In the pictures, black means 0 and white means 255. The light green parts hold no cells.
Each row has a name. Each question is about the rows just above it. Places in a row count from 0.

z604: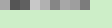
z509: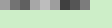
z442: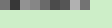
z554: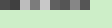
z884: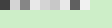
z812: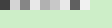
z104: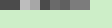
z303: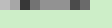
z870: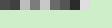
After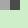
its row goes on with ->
[106  96 124 124]
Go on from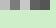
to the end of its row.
[134  85]
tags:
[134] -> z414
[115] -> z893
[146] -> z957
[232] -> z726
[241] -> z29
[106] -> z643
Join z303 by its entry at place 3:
z893
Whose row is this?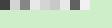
z884

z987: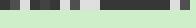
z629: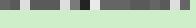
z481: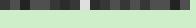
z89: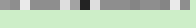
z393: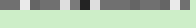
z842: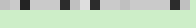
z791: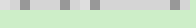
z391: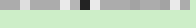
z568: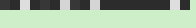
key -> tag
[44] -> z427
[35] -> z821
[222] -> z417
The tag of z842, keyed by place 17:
z427
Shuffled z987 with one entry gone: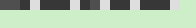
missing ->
[67]
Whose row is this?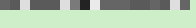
z629

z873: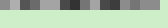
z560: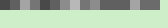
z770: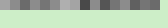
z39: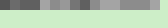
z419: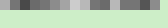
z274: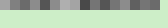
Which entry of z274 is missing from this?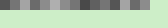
[128]
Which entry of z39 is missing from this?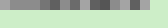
[152]

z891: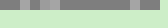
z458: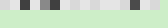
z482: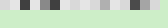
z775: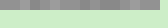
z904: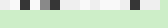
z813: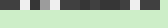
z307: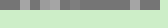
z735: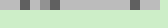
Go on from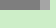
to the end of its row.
[126 126]
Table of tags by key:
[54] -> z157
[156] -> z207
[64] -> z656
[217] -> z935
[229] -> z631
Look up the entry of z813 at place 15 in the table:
z656

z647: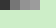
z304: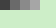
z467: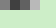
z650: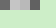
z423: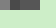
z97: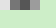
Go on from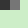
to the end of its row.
[147 156]
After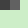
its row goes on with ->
[185]
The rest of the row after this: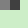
[ 97 185]

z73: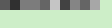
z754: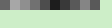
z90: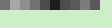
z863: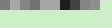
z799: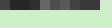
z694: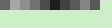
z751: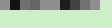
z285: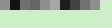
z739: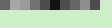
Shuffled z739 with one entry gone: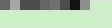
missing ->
[155]
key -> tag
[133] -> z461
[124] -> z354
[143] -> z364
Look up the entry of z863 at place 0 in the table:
z354
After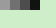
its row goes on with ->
[ 77 101 143  77]
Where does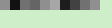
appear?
z285
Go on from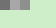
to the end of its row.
[113  77  29  77  89 124  89]
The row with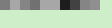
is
z863

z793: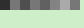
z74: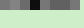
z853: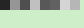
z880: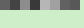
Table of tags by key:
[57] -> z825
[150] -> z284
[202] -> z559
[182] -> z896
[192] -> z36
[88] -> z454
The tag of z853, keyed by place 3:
z36
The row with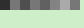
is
z793
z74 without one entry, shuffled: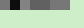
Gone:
[108]
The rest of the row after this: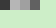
[88]
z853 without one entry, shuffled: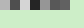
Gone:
[192]

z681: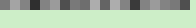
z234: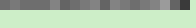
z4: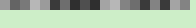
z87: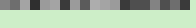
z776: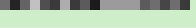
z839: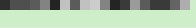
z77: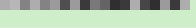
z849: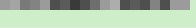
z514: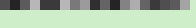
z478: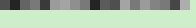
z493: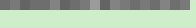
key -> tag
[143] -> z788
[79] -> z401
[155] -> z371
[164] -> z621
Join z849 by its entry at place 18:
z371
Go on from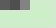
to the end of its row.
[ 79 155 155]
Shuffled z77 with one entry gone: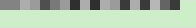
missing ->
[70]
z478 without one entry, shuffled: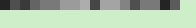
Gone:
[143]
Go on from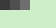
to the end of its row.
[155 173  79  91  79 131  79 155 155]
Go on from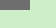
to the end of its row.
[131 100 110 121 131 100 131 121 110 121 131 155 100  58]
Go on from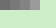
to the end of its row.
[100  58]

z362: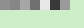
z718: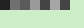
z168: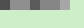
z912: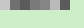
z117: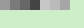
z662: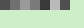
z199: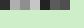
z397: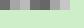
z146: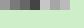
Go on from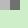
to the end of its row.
[103 166 198]
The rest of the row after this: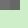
[166 198]
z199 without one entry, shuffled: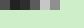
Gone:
[175]

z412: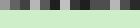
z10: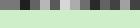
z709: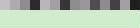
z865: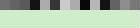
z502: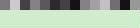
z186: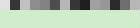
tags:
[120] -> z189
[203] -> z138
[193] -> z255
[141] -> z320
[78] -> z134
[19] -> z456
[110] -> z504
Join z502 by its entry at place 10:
z255
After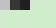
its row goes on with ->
[ 78  78 183  78  42]
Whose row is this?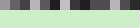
z412
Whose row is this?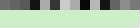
z865
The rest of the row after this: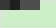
[183  78  42]
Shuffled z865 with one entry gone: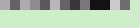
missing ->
[8]
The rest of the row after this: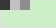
[130  78 183  54  31 161 152  42 110 183]

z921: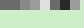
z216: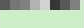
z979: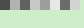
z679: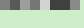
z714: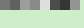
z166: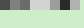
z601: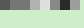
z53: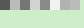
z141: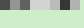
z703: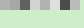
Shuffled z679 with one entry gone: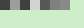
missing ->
[118]
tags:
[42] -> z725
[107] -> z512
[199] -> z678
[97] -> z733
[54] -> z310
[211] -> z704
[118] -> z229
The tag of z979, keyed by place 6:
z512
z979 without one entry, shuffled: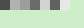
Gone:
[199]
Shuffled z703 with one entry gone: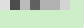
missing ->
[167]
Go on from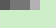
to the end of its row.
[223 137  42 157]

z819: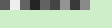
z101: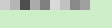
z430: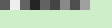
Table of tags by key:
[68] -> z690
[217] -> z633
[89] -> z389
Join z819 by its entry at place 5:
z690
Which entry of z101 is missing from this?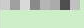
[128]
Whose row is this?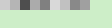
z101
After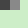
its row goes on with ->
[ 78 160]

